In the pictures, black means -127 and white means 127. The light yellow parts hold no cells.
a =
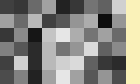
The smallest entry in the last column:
-84
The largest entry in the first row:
80
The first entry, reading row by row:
-63
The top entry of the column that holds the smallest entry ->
-30
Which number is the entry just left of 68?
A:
-105
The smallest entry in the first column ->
-72
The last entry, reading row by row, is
-51
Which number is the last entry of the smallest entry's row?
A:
21
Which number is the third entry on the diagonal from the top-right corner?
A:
-11
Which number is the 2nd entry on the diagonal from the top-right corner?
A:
-114
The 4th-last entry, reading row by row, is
33
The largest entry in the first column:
33
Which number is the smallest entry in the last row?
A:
-93
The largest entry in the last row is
102

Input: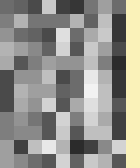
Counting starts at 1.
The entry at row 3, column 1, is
19
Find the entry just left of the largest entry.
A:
-19
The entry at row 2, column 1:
-1
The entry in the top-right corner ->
-19
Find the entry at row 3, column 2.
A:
-19
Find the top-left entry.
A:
-19
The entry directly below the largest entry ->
95
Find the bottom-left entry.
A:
31
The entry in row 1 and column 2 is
-29
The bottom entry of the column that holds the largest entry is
73
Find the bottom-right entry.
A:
-41
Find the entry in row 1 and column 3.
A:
-53
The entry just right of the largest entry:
63
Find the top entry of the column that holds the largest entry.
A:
-10

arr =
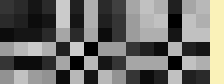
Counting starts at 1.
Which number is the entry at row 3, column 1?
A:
-115
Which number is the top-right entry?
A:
56
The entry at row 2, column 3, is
-115
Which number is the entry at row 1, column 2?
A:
-85
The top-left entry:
-74
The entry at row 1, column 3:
-106
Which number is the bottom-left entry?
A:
18
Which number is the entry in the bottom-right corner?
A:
-85
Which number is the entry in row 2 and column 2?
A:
-95
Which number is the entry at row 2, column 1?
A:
-85
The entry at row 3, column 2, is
-106

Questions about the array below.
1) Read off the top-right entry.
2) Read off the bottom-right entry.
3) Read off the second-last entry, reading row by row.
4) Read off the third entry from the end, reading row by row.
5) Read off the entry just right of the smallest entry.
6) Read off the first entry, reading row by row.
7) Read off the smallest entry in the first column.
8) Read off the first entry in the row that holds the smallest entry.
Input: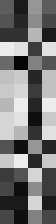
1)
-34
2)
-56
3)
1
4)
-112
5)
1
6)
-34
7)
-101
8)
-22

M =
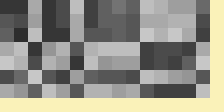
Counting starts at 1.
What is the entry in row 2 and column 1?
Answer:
-41
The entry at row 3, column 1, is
-31
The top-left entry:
-73
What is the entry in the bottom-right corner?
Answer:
62
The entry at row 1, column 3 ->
41
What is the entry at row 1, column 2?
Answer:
-73
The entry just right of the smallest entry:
62
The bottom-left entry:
41
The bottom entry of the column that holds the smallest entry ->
21
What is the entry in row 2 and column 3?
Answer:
30
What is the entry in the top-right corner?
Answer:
-22
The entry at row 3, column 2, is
-82
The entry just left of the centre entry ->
50
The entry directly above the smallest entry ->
-52

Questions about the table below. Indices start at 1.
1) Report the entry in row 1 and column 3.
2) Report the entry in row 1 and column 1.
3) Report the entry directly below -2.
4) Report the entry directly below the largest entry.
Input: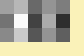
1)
-22
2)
32
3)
-81
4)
74

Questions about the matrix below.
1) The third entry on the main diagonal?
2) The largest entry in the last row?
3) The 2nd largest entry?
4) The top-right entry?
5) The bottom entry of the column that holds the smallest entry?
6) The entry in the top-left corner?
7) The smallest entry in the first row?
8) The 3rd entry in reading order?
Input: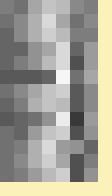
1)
48
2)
78
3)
108
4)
-2
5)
-47
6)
-2
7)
-14
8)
38

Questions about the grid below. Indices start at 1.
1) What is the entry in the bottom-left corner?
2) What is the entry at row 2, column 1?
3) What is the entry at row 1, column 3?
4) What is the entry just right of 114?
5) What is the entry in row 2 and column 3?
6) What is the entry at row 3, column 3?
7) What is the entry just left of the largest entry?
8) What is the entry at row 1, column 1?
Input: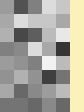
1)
-11
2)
40
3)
0
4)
59
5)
71
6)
-33
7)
0
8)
28

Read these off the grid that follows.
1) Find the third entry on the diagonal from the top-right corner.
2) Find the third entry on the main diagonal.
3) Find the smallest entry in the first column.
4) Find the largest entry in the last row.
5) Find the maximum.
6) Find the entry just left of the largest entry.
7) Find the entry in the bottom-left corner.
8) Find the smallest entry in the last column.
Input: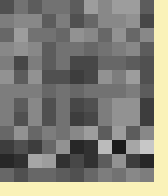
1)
18
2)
-13
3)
-88
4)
8
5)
71
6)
38
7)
-24
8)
-88
